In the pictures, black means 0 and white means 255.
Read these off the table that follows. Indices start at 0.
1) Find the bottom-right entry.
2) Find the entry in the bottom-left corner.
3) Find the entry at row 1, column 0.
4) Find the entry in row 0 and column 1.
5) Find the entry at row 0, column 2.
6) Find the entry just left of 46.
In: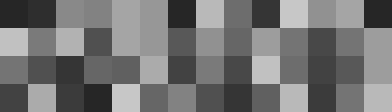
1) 185
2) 66
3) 193
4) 46
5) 137
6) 38

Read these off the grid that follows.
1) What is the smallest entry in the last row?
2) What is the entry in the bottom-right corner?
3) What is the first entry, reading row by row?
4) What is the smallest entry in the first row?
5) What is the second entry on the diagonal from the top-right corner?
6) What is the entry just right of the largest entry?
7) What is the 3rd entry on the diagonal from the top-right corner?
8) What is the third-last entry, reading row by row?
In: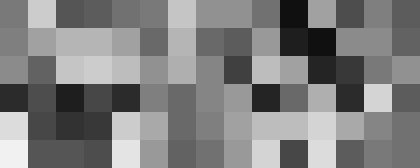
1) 71
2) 113
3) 121
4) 16
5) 139
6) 85
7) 56
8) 92

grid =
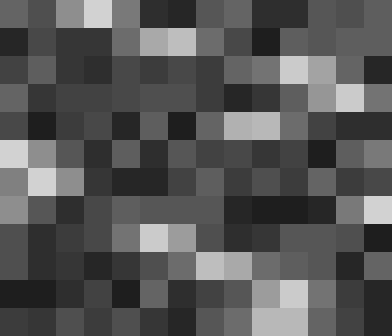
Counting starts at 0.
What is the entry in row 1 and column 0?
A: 38
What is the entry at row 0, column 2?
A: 142
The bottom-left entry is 60
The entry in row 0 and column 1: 79
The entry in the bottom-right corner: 38
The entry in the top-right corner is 94
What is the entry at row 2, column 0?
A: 66
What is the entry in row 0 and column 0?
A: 100
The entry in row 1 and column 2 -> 54
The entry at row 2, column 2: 54
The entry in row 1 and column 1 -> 72
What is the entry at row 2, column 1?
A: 94

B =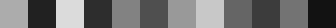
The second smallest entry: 33
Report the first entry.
172
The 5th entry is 130
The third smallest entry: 45

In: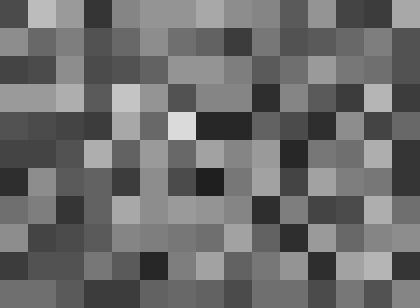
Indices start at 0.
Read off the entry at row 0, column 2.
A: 154
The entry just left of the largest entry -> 104
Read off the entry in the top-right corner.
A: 168
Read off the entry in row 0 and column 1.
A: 188
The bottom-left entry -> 111
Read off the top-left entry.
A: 75
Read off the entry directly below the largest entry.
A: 104
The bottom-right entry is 133
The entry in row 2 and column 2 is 141
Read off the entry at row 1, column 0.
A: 141
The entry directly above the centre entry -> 39
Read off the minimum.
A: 31
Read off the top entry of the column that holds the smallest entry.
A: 168
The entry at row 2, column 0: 68
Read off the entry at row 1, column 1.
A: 104
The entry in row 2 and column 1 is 75
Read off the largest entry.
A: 218
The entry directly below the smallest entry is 148
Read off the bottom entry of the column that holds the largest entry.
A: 104
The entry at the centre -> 162
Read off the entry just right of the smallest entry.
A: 119
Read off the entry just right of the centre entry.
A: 133
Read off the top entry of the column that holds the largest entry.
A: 148

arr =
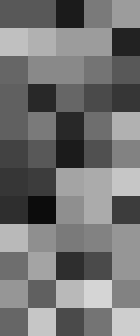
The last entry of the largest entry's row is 130
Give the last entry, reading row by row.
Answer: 206
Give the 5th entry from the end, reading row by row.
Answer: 102
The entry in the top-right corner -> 156
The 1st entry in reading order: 88
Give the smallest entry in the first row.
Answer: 27
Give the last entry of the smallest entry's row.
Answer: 60
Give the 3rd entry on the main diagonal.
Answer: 137
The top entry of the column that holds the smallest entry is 88
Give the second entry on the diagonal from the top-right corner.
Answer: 156
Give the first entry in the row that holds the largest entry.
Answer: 150
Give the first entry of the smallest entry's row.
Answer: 46
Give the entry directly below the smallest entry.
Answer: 143
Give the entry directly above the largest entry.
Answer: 74
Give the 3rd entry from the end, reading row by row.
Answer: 74
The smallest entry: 12

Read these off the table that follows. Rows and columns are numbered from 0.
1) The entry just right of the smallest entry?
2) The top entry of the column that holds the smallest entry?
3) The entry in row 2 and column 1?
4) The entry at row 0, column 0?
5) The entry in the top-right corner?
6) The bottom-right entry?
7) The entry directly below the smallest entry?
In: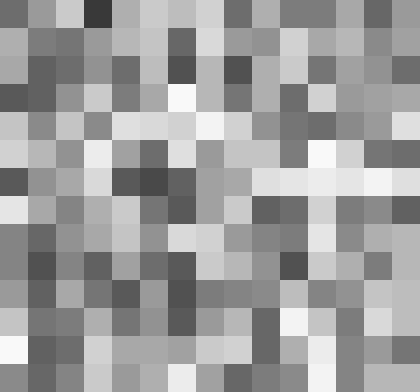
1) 175
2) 57
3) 97
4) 109
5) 154
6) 183
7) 154

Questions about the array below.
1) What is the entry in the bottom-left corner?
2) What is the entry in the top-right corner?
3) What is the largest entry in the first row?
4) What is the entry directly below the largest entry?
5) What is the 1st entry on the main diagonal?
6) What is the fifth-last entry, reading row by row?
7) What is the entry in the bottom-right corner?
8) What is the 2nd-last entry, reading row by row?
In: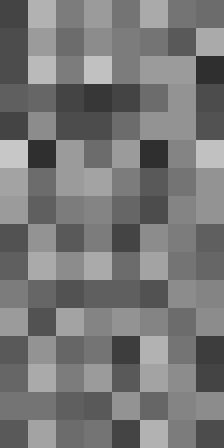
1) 89
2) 108
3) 178
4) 163
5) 68
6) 116
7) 76
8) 124

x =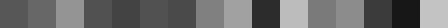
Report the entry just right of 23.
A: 195
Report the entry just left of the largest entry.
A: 23

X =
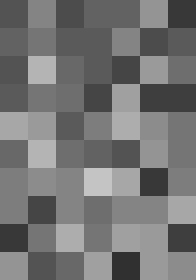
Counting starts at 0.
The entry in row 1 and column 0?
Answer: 98
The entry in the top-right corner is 56
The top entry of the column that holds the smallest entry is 98
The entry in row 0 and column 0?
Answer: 83
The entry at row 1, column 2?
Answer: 90
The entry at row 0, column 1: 132
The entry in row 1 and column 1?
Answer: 117
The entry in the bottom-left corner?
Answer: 148
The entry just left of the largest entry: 132
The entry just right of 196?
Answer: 167
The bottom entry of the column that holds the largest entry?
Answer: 160
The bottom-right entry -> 140
